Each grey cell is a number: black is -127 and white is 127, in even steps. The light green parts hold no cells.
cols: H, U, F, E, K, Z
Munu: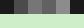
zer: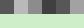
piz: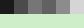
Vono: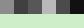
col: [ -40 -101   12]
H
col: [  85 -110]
Z
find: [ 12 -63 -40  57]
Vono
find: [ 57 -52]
Vono

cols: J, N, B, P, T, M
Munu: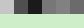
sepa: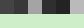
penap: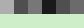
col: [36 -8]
B
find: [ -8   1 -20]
Munu
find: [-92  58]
sepa
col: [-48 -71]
N
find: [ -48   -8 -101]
penap
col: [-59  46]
J
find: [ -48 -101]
Munu

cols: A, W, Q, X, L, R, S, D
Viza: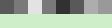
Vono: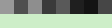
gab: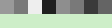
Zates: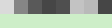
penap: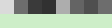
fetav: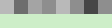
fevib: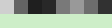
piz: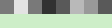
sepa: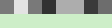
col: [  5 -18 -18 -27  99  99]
W
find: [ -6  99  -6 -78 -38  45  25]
Viza
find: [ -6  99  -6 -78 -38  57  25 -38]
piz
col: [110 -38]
Q

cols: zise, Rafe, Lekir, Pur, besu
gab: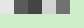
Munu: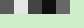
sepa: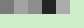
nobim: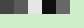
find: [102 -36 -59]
gab
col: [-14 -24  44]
besu
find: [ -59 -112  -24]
Munu
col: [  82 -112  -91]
Pur
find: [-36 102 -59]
Munu
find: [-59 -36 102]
nobim

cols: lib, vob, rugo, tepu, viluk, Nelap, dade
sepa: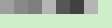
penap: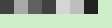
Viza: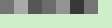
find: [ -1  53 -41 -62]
sepa
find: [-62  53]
sepa

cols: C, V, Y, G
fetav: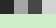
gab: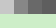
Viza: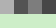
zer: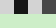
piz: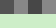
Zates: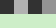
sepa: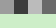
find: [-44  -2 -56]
Viza
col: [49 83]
C
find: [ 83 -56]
zer
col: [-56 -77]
Y
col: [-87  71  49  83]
C
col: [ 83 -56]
Y

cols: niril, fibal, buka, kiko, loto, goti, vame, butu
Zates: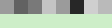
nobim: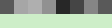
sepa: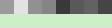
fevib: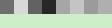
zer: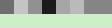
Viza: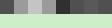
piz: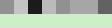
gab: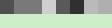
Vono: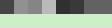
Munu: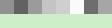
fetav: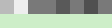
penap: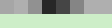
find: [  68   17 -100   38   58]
zer
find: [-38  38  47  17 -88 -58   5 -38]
nobim

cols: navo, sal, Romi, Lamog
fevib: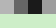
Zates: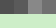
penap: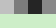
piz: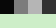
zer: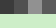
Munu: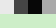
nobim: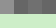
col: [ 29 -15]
Lamog
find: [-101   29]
fevib
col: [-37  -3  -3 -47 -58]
sal
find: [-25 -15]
nobim

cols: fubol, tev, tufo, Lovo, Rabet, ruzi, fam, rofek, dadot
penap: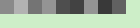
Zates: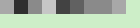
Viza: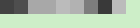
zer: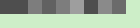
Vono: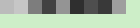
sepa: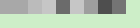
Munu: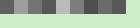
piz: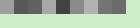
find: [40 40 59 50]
Viza
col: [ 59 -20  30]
dadot
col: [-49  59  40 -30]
fubol
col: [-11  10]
tufo
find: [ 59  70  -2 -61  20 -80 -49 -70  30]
Vono
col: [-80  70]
ruzi

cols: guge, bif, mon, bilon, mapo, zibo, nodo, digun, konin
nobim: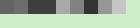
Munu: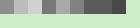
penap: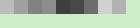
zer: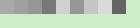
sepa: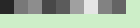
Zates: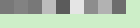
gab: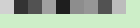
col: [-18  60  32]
bif
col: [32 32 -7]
bif
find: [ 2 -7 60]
Zates

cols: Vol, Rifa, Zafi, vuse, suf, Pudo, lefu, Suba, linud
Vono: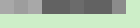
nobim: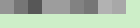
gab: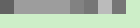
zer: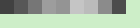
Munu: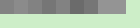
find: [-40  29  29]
nobim
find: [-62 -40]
zer
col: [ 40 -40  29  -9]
Zafi
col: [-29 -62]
Vol
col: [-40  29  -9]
Zafi

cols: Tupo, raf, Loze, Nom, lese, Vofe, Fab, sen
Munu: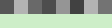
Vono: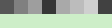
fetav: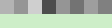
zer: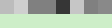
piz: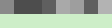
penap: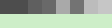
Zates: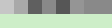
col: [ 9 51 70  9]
sen
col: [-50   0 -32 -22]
Nom
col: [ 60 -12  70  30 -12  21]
Vofe
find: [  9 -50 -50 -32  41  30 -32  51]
piz

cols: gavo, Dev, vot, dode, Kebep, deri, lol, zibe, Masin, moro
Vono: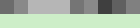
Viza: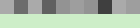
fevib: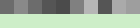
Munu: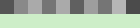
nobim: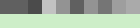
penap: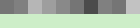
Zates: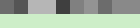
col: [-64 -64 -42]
zibe
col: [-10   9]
Masin
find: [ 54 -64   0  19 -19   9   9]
Zates
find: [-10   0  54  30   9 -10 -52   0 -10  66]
penap

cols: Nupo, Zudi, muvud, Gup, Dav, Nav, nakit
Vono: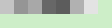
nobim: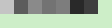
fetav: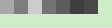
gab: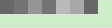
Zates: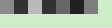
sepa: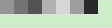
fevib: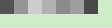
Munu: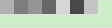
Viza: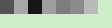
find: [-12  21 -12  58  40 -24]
gab
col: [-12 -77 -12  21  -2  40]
Zudi
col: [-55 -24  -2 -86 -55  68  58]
nakit

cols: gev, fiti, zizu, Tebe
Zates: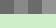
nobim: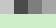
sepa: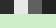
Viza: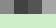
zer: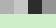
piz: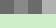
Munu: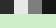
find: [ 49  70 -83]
zer
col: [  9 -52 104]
fiti
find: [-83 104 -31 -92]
sepa
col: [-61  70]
fiti
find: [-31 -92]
sepa
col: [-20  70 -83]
gev

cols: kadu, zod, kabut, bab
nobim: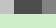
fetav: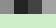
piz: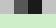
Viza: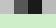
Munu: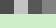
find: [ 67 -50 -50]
nobim
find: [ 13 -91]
fetav
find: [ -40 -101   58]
Viza
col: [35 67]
bab
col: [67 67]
kadu
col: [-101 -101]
kabut
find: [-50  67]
Munu

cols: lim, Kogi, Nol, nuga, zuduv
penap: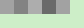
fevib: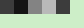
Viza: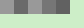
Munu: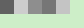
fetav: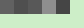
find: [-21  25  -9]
Viza
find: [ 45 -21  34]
penap
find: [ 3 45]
penap
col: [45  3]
Nol

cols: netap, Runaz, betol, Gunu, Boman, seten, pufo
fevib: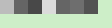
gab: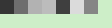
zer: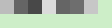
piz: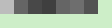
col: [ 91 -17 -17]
seten
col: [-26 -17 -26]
Runaz
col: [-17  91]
seten
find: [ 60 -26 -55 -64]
piz

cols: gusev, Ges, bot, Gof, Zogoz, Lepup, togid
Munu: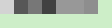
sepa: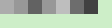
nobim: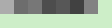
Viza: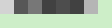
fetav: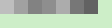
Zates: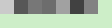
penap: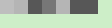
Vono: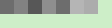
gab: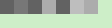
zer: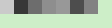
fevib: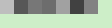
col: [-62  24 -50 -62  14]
Gof
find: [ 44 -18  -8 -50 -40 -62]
nobim

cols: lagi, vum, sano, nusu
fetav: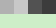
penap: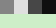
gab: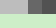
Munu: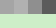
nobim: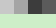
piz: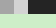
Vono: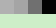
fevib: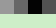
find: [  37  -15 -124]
Vono
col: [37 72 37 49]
lagi
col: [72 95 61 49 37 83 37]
vum
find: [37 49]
Munu
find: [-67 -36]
nobim
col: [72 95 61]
vum

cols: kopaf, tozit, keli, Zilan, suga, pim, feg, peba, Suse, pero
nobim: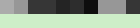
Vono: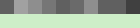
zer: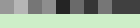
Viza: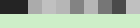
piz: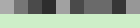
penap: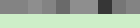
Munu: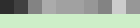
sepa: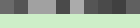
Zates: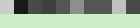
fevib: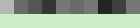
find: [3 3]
penap
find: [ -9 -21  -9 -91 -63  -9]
fevib
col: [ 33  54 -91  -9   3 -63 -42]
tozit
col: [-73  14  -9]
keli

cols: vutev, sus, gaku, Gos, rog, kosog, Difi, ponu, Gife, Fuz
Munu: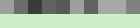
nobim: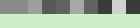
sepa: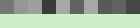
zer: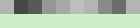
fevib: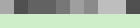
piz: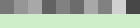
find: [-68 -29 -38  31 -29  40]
Munu
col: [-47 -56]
Fuz
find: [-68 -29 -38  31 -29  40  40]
Munu
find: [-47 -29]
fevib
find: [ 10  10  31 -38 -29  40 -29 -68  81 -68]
nobim
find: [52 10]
zer
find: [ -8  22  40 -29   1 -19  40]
piz

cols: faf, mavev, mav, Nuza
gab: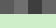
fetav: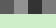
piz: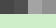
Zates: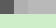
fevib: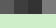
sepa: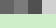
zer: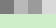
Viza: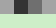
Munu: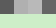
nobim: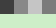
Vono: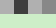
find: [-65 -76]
fevib
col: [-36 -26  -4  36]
faf
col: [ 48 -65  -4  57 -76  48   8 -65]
mavev

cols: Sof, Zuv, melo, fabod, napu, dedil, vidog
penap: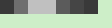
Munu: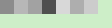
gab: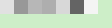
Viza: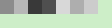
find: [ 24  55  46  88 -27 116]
gab
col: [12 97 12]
Sof

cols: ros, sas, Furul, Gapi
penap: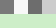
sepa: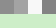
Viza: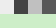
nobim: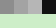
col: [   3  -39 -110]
Gapi
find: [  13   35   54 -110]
nobim
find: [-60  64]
Viza
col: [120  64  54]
Furul

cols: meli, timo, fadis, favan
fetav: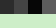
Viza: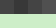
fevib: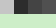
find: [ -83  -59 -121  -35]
fetav
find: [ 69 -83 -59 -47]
fevib
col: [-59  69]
meli
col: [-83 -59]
meli
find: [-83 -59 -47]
fevib

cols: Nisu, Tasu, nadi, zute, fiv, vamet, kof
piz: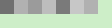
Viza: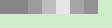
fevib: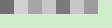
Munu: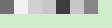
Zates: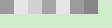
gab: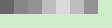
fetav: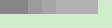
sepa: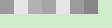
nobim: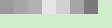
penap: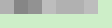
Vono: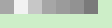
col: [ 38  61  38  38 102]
zute
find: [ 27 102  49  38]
sepa
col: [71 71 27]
vamet

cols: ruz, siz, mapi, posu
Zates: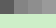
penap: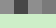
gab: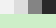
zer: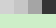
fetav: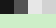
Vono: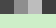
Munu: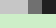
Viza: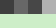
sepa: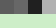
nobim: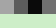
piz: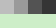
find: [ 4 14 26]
Zates
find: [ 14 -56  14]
penap
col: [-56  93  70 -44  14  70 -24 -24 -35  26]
siz
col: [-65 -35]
ruz
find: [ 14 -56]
penap

